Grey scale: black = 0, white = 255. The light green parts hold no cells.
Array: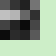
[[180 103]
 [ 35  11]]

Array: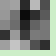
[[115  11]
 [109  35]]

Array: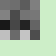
[[ 75 116]
 [ 71  35]]

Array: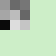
[[188 103]
 [221 197]]

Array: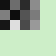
[[ 13  84]
 [222  74]]

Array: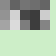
[[210  70]
 [219 125]]

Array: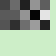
[[ 91 148]
 [ 47 110]]

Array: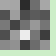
[[158  76]
 [ 67 114]]
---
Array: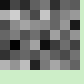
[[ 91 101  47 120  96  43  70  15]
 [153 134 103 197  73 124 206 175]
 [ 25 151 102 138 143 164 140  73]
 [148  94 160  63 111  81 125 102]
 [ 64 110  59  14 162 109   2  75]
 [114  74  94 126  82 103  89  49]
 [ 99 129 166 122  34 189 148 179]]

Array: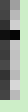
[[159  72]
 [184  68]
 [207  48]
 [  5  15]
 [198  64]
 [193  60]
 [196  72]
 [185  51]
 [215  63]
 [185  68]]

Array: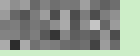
[[110  97 115 159 119 121 111 130 105 157 143 169]
 [144 126  77 125  76 168  76 157 124  84 103 155]
 [155 102 197 143  85 170 142 110 119 104 125 121]
 [ 76 148  91 102  94 134  53  88 125 108 129 131]
 [106 156  67 111 104 109 124 130 113 170  44 171]]

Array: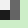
[[104 241]
 [100  27]]

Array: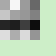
[[104 155 246 169]
 [129 151 162 198]
 [ 13  62  30  37]
 [149 218 173 221]]

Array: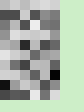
[[210 218 210 189 206 187]
 [123 140  82 204  76  76]
 [113 119 237  80 185 120]
 [151 208 202 208 221 146]
 [103  75 187  41 166 180]
 [168 158 105 187 207 227]
 [ 97 185 188  67 113 194]
 [  4 187  96 172 206 209]
 [140  82 178 201 156  16]
 [218 115 232  84  89  72]]

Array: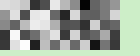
[[150 123 100   4 140 184 232  78  50 200 216 221]
 [213 122  95  96 216  37 103 237 231  77 224 148]
 [102  88 208  48  85  81 176 229 236 188  99 137]
 [ 61 170 100  81 211  57 225 183 110  77 248  52]
 [ 57 117  20 206 105 198 106 190  32 253 224  56]]

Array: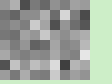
[[155 161 127 145 104 122  77 176 150]
 [ 75 125 214 108 175 141 141 101 117]
 [ 86 110 149  80 164 203 126 141 126]
 [174 163 142 157 200 150 162 112 119]
 [184 141 133 165 109  98 149 124 151]
 [230 130 139 168 135 140 127 139 168]
 [168 181  63 219 170 190 148 194  82]
 [147 159 132 202 124 129 172 121 156]]
